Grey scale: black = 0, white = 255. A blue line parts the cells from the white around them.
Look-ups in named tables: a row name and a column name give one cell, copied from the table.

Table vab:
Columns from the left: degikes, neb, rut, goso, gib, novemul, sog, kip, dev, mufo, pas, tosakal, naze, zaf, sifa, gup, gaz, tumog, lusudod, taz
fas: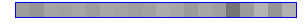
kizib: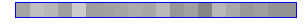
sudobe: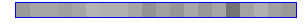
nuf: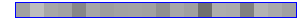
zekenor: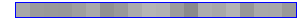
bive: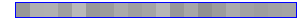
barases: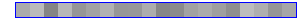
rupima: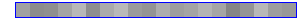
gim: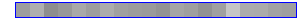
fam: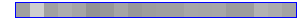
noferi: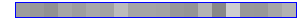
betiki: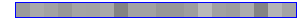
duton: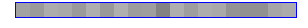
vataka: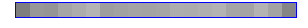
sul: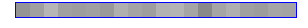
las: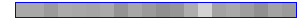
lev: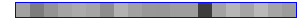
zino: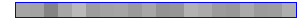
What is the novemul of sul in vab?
160
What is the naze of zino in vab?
178
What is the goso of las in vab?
171
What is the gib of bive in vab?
185
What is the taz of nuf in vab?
161
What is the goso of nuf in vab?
162
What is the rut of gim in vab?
142
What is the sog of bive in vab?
156
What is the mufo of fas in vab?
162
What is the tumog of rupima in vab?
184
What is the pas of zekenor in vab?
178
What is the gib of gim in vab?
168
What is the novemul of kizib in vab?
159
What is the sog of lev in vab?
142
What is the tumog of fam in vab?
178
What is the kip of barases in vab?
151

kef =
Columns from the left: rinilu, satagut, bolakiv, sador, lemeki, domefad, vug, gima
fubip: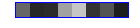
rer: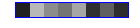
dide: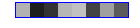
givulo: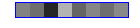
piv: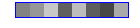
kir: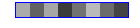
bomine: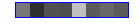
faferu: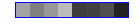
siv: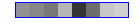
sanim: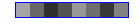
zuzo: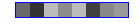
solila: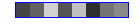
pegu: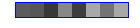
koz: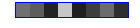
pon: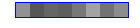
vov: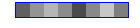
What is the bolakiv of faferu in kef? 152
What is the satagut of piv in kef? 151
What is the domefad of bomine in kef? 91
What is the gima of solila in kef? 138
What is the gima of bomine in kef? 91
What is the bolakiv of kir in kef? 167
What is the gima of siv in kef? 208
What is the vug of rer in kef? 96
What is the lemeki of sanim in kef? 151
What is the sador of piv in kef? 96
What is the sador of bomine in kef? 78
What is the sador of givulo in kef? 179
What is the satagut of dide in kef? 30
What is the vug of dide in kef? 160

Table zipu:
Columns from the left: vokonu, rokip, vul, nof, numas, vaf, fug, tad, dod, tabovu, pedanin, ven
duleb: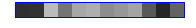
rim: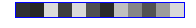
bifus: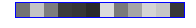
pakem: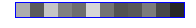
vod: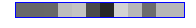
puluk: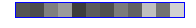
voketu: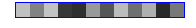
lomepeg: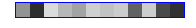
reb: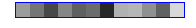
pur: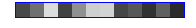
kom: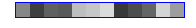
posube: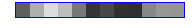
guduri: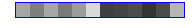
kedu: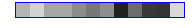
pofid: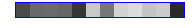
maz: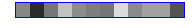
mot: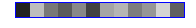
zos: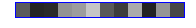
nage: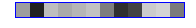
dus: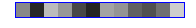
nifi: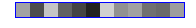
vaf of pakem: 214
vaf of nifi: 33
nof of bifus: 59
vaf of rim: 80
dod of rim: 134
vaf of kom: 199
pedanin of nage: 212
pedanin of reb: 97
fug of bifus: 219
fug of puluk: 79
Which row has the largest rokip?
kedu

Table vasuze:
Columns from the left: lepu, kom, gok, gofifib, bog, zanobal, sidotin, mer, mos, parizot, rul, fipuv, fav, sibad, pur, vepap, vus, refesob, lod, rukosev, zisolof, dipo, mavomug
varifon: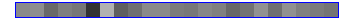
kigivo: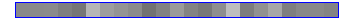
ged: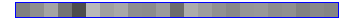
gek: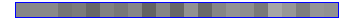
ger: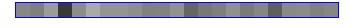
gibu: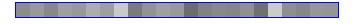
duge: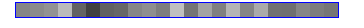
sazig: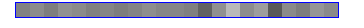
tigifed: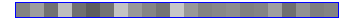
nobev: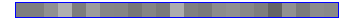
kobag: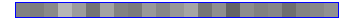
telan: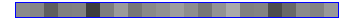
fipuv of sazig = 134
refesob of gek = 121
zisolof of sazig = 125
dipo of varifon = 123
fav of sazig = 128
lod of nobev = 100
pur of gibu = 137
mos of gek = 135
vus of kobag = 141
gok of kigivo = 139
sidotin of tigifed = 115
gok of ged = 164
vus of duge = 133
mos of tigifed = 153
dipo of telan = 131
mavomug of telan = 153
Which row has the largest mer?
gibu

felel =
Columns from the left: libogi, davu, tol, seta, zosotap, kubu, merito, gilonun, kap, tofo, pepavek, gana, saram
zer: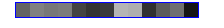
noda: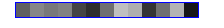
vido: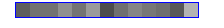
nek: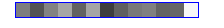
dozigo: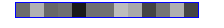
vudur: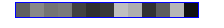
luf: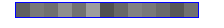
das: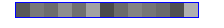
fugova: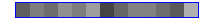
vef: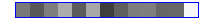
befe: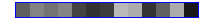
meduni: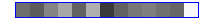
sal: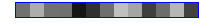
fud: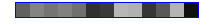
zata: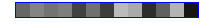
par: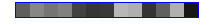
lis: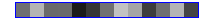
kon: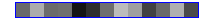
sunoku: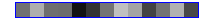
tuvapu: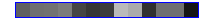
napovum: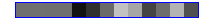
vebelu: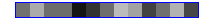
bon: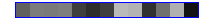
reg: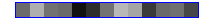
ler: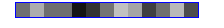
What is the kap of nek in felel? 121
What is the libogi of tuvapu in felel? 96
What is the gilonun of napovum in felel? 194
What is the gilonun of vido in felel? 112
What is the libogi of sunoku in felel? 113
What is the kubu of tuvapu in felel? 54
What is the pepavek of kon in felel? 105
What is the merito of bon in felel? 63
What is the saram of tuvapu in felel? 21
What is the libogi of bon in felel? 96
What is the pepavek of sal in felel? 109
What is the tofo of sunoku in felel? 67
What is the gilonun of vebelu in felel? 188
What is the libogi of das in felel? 88
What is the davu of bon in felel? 124
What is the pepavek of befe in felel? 97
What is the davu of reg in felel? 175
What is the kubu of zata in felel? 112
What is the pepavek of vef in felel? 102
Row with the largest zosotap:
fugova

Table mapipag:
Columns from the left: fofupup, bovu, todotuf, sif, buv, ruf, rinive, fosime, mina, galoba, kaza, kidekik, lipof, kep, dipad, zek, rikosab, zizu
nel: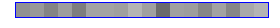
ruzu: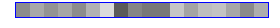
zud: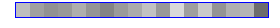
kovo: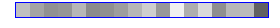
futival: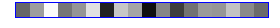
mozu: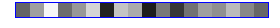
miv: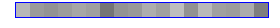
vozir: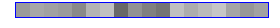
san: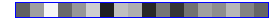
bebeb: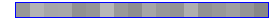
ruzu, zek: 167
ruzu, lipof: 164
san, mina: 175
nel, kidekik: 160
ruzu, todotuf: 147
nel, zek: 134

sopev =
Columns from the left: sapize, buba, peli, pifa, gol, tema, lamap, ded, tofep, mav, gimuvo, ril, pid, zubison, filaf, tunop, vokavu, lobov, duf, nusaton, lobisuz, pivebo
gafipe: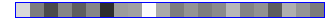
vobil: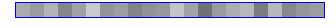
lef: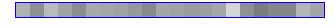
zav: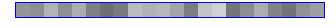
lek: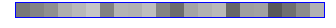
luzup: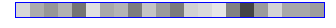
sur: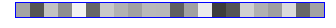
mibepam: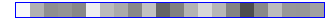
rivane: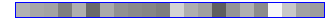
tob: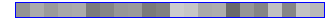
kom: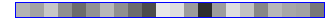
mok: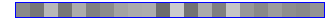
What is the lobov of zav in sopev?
172
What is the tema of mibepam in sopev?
239
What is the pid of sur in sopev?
161
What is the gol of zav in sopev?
172
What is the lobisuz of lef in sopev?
181
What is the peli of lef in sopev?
187
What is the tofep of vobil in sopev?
132
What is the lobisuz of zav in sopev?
145
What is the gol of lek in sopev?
185
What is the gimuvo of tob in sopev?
129
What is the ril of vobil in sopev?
197
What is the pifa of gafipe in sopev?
134
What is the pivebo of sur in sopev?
162
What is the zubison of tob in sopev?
170
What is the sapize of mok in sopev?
138
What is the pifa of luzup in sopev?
177
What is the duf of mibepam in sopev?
188
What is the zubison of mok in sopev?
171
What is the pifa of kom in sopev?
144
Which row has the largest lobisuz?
tob

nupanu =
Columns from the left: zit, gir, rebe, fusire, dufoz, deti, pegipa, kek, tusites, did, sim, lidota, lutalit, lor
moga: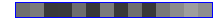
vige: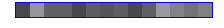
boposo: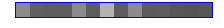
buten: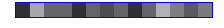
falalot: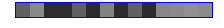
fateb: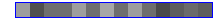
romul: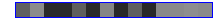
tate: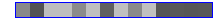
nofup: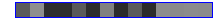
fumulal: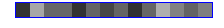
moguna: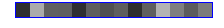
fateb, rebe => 110
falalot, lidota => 138
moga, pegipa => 123
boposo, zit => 139
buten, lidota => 126
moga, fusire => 58
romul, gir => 140
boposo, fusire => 93
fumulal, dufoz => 50
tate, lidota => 89
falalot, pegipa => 130
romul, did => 40

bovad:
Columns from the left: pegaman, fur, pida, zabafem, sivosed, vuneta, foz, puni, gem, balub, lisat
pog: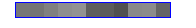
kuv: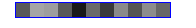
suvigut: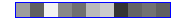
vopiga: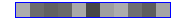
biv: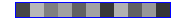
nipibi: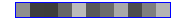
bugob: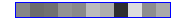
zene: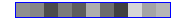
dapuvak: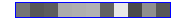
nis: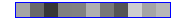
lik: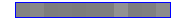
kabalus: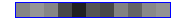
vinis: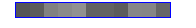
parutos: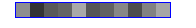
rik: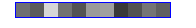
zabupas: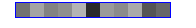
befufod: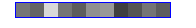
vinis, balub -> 134
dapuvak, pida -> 93
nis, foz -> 120
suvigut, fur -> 96
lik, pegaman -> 131
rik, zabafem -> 114
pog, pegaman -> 119
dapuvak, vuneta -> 178
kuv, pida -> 158
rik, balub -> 117
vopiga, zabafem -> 105
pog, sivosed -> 146
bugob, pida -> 113
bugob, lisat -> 170
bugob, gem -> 221
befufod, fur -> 101

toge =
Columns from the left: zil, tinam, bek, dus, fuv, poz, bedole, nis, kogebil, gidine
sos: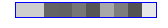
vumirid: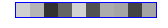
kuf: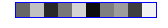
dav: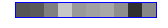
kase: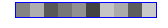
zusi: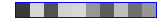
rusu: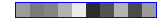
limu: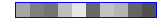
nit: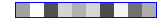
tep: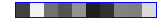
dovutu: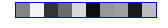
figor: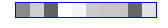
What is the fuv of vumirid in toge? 210
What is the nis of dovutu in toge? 158
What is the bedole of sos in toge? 168
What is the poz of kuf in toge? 13
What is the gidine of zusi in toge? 150
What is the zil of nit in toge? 161
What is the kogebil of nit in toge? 113
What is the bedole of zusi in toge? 92

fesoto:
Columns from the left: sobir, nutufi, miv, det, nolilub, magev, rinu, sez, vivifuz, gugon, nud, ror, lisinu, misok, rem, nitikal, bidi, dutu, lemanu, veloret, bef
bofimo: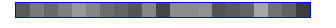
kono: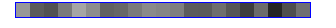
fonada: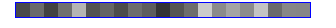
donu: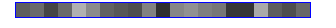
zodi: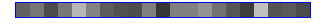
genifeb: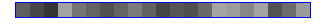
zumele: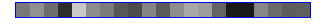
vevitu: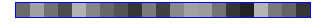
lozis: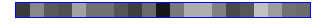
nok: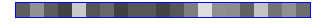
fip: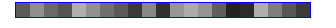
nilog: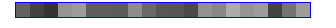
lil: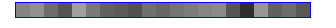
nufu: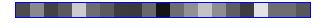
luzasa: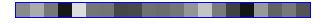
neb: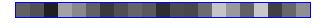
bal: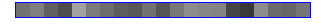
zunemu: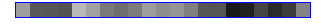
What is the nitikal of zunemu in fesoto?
24
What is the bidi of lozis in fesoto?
87
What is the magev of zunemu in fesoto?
162
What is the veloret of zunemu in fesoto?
59
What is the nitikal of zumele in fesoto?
26
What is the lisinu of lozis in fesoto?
173
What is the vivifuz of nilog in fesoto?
141
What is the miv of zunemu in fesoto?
86
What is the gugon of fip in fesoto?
135
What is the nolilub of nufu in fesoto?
204
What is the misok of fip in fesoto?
148
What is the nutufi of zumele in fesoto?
144
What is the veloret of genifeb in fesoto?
108
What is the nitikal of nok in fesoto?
140
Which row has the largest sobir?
zunemu

